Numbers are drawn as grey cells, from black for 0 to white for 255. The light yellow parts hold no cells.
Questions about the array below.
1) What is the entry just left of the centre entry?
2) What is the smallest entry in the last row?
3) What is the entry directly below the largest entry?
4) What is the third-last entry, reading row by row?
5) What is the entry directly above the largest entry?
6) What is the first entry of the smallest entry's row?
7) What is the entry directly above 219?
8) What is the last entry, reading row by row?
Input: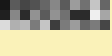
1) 91
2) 61
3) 123
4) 102
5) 197
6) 23
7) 32
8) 70

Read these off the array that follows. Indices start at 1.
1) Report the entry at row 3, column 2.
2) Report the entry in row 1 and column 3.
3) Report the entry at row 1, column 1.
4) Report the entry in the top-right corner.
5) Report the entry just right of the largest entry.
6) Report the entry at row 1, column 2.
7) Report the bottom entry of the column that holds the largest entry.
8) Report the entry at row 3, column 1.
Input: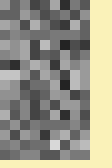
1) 145
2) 133
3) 154
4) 87
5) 87
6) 98
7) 87
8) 166

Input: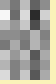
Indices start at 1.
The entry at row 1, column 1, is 161
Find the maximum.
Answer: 247
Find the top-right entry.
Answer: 141
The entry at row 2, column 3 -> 218
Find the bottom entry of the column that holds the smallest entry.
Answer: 88
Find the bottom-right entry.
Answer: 170
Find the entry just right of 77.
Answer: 161
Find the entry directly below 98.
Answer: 43
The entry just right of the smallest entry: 209
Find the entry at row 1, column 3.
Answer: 189
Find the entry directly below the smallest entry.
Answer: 77
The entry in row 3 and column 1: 189

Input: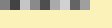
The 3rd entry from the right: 209
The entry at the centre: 78
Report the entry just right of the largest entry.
100

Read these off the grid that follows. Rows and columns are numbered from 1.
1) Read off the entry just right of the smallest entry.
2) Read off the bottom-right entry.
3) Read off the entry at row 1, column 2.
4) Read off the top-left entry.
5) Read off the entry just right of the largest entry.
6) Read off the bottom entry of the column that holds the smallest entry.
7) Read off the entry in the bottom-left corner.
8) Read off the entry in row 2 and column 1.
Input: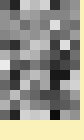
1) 165
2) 145
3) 35
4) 91
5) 91
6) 12
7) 101
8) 145

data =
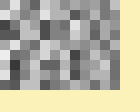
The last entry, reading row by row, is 121
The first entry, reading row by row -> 150
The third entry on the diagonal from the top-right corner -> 112
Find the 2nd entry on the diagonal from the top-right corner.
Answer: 121
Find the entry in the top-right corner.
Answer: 192
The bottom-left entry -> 100
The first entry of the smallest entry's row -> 192
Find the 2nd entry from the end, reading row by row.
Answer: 169
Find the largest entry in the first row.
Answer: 225
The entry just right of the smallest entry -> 141
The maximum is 237
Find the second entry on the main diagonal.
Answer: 180
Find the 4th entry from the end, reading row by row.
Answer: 160
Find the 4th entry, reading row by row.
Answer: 100
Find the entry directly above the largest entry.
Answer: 169
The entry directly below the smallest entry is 78
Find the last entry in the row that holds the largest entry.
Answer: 121
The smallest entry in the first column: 68
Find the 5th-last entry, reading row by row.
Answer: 180
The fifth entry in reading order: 203
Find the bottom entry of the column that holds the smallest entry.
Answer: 88

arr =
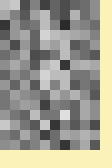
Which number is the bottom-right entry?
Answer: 88
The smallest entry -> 43
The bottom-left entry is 141
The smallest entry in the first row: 64
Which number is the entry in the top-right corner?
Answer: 141
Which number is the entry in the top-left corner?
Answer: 188
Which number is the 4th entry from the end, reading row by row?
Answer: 53
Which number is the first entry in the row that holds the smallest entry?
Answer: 53
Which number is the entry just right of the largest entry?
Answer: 100
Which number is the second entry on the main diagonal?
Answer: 129
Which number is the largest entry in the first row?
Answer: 200
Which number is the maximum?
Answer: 223
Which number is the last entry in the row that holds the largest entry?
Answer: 141
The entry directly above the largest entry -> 118
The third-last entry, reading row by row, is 129
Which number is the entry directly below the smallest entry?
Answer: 178
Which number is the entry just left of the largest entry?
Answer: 118
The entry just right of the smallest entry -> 141
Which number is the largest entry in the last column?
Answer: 168
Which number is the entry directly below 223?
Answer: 129
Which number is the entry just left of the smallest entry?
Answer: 129
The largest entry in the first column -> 200
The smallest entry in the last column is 76
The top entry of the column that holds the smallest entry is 76
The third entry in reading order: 76
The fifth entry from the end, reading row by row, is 109

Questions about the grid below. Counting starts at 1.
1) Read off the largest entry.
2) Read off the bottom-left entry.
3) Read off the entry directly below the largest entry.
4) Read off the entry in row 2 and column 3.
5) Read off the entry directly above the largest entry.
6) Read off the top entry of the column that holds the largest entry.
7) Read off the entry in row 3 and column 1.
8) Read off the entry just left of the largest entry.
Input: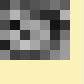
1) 191
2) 134
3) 72
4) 125
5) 51
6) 72
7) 72
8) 145

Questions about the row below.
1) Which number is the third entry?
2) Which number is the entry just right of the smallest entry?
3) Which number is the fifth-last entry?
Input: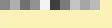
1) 113
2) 123
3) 62

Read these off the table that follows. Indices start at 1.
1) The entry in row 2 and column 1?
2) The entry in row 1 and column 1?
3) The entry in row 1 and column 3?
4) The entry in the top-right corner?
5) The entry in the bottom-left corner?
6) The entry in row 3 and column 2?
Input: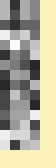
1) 183
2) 183
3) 172
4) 133
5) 227
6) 50
